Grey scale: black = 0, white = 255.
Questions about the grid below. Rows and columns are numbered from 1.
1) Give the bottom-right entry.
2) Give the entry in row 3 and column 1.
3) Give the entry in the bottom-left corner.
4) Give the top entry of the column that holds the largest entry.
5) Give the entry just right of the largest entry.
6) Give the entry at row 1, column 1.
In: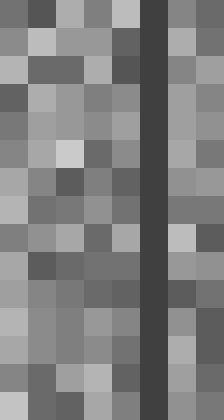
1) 120
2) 180
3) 195
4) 173
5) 106
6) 114
